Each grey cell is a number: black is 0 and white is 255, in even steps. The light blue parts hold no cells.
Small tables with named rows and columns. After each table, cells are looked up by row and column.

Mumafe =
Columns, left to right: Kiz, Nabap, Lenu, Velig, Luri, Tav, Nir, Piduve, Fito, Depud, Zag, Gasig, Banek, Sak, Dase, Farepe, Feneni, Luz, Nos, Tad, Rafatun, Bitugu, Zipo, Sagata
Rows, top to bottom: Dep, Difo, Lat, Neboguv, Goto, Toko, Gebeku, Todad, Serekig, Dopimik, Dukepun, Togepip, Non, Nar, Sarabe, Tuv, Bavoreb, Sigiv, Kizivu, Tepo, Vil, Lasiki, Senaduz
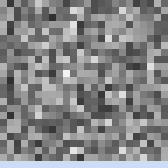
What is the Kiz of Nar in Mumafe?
104
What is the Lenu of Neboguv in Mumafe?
133
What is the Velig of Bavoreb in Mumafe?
101
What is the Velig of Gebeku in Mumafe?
105
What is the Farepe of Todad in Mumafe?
105
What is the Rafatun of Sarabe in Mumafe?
133
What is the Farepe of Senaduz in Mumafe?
130
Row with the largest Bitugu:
Dopimik

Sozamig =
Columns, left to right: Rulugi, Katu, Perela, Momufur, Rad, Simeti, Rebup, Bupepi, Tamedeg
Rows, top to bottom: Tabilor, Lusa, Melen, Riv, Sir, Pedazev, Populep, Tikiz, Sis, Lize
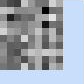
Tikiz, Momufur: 156
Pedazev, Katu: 131
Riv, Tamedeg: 106
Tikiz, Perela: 79
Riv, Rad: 149
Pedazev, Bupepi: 184
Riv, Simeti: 155
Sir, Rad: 153

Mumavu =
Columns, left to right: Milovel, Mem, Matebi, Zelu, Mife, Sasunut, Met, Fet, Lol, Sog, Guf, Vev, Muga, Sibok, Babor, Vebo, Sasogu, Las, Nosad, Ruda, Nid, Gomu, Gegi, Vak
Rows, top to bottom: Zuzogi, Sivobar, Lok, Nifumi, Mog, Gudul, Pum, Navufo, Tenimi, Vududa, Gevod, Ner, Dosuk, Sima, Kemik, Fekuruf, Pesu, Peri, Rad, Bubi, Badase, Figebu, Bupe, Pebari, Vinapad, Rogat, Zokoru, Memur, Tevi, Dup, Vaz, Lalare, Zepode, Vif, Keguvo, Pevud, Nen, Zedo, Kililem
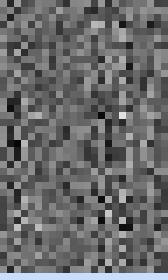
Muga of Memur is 116
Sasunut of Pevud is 101
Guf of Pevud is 90
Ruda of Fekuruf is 106
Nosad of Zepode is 17
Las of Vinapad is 132
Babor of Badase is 139
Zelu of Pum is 148
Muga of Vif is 119
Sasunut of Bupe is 127
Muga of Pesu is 72

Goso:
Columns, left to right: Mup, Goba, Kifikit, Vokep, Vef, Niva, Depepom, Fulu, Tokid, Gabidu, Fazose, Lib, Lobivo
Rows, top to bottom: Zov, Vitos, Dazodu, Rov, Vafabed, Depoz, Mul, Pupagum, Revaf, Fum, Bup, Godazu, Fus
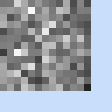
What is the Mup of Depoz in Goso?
119
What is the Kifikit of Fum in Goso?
111
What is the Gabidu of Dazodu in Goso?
80
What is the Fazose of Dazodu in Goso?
114
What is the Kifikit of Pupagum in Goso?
246
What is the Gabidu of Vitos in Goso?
175
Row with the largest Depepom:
Vafabed

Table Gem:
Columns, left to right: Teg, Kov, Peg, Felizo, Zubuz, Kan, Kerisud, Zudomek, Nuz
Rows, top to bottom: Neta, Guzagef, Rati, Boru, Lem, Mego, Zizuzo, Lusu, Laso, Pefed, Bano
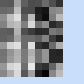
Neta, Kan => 78
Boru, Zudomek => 41
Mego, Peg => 163
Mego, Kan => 96
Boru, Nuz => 59
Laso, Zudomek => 39
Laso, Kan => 113
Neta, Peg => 163
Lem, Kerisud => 44
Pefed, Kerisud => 47
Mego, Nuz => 31
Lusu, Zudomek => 39
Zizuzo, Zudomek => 107
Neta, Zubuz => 76
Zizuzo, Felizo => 106
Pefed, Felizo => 110
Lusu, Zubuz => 174
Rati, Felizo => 94
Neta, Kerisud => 106
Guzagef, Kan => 29

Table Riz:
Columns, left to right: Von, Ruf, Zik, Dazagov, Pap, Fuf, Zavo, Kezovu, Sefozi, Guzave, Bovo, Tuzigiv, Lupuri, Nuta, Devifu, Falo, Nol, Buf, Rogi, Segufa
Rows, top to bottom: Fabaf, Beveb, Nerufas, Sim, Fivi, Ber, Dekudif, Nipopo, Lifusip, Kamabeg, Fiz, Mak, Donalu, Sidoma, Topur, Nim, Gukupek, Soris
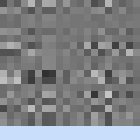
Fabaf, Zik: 94
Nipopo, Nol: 152
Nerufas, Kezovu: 131
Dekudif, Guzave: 110
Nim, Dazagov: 139
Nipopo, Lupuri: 93
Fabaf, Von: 76
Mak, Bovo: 137
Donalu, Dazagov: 125
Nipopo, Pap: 166
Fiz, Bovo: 129
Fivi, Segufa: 112
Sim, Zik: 108
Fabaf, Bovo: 114
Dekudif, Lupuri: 168

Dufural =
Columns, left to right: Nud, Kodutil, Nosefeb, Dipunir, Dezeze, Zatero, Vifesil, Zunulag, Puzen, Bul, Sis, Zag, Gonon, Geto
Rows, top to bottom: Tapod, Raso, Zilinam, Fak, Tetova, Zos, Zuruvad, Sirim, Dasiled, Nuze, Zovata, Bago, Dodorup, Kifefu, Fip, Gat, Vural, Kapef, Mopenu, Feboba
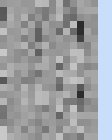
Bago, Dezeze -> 130
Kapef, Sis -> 189
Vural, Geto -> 166
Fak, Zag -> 44
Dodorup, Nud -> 175
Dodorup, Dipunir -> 180
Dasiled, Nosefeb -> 143
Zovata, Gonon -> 165
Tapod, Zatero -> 186
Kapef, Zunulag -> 155
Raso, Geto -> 166
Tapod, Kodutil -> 157
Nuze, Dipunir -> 164
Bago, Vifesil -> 155
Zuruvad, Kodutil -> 158
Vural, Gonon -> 165

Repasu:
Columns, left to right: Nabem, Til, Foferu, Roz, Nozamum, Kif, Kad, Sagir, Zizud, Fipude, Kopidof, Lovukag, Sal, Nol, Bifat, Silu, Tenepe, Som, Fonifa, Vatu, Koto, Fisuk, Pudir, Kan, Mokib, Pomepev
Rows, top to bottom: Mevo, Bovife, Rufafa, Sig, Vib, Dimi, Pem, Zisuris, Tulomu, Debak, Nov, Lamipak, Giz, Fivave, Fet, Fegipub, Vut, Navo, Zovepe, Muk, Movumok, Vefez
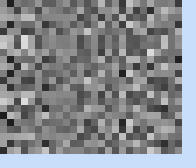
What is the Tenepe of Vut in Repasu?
132
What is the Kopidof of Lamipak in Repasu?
148
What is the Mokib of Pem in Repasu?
114
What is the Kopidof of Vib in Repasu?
150
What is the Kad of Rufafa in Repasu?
133
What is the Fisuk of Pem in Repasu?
113
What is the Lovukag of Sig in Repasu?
125
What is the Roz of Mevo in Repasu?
107
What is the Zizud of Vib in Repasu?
80
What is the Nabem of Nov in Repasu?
128
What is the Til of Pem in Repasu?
170
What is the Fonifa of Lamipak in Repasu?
90
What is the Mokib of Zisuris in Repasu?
112
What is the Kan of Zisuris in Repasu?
118
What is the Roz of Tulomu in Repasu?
108
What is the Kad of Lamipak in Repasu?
107
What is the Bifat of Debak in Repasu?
122
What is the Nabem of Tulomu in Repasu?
150
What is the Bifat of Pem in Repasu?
83

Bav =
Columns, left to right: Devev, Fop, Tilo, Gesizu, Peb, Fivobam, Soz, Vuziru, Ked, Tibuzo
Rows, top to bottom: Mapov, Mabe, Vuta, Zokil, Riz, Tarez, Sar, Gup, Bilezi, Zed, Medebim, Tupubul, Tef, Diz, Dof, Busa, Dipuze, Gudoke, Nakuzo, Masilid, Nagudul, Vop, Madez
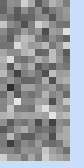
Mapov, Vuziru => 178
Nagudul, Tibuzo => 165
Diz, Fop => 160
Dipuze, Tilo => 156
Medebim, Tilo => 68
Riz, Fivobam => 150
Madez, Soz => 206
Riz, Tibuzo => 223
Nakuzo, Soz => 116
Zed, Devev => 165
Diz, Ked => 147
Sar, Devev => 114
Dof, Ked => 149
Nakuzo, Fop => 115
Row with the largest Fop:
Bilezi

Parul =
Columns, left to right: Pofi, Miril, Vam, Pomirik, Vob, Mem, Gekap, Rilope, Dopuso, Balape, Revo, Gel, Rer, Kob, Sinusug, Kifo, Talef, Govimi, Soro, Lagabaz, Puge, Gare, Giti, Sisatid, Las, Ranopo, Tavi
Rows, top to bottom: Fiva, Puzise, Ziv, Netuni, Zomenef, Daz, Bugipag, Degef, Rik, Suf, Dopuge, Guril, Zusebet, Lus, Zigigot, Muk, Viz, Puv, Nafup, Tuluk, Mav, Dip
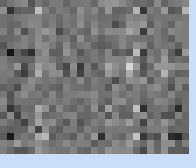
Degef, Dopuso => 95
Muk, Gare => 109
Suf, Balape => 71
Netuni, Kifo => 115
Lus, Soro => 126
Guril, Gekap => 115
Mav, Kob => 93
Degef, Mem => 124
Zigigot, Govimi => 142
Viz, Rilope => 110

